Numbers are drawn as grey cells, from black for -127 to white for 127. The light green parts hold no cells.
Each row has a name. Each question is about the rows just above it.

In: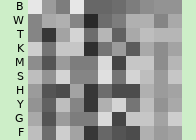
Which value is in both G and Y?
41
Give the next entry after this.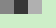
84
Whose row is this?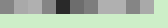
W
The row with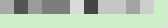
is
G
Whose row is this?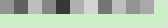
Y
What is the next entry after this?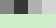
-10
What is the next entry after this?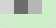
-30

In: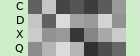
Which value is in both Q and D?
91
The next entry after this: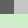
-58
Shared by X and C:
25
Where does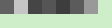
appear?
C

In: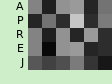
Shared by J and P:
-4
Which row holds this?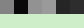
E
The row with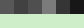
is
J

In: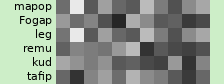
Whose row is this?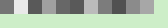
leg
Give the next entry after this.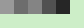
45

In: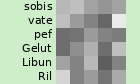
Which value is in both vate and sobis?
63
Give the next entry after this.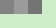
42
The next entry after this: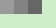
106
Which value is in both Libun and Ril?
3
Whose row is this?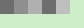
Gelut
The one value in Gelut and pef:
-17
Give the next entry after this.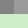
-11

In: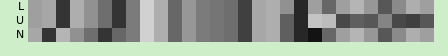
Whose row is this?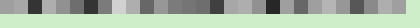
L
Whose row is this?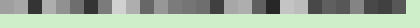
U

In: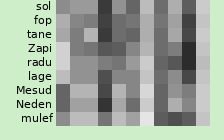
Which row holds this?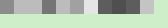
mulef
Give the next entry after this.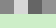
-2

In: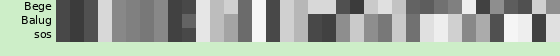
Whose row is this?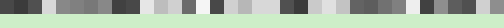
Bege
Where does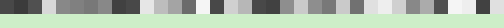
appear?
sos

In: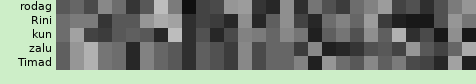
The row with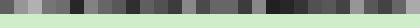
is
zalu
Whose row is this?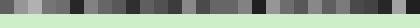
Timad
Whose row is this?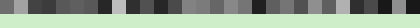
kun

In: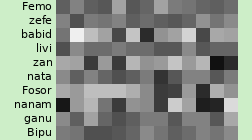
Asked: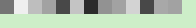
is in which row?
babid
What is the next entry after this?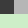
18
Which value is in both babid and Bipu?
-11
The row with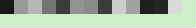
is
nanam
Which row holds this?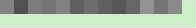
zefe
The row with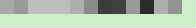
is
Fosor

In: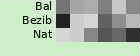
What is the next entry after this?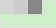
-42
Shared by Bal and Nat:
7

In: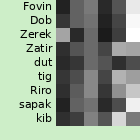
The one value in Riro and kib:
-80
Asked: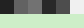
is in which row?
sapak
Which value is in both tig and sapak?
-50
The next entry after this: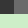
-43

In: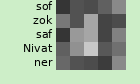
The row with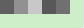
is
Nivat
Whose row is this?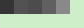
sof

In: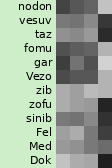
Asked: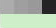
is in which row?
zofu
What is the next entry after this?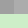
-6
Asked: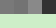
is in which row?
sinib
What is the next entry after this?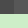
-40
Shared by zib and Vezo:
51
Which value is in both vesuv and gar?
-12

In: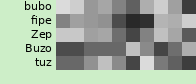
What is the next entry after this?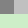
38
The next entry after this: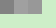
17
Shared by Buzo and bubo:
46
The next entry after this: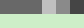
-17
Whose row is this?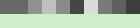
tuz

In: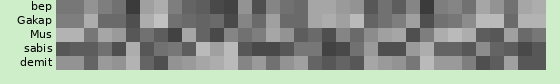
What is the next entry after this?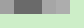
32
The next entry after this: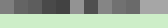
26
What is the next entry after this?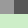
-14
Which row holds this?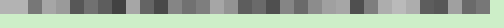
Mus

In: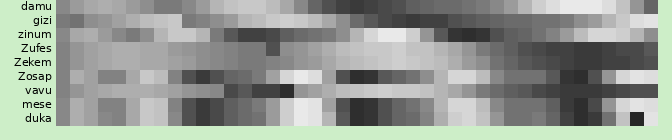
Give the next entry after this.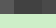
-32
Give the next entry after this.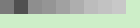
72
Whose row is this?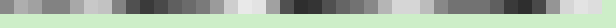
mese
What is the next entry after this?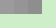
8
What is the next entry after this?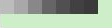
-62

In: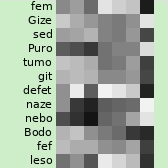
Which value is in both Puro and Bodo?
-71
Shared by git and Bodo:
51
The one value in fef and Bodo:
16
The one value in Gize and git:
23

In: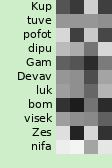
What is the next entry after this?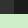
-11
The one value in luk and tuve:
15
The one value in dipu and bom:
-11
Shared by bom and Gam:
-84
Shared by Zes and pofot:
87
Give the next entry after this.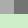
87
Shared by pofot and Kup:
-64

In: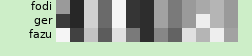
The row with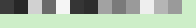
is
ger
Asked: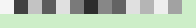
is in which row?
fazu

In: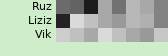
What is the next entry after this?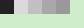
56
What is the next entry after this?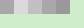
71
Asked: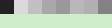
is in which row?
Liziz
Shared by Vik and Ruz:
40

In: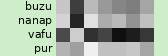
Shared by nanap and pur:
64
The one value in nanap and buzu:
58
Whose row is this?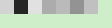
nanap

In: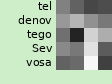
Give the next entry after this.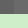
119
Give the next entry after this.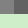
-56
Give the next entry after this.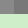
97
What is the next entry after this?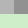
-7
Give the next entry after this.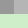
17
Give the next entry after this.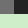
82
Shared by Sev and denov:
-7

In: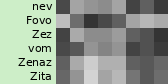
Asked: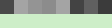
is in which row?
nev
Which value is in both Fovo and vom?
-54

